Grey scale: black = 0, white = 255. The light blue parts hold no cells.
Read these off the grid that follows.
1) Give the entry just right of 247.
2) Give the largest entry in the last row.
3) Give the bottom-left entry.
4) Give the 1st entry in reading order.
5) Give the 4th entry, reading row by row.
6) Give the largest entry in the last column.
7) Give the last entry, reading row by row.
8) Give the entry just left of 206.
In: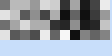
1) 16
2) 247
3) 226
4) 120
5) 153
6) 235
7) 131
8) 217

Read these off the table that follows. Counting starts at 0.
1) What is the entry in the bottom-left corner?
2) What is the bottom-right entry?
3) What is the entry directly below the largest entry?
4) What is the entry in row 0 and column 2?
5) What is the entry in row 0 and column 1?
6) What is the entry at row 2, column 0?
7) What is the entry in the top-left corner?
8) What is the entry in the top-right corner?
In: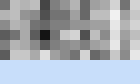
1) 92
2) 231
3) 231
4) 180
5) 190
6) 139
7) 115
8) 211

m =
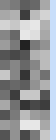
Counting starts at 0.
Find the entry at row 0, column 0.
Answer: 134
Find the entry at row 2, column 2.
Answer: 222
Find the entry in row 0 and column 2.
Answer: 94
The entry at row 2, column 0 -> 211
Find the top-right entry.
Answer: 168
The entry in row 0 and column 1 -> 122
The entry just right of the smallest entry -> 122
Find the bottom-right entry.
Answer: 199
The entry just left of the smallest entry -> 122
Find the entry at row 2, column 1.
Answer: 199
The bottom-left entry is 84
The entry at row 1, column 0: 168
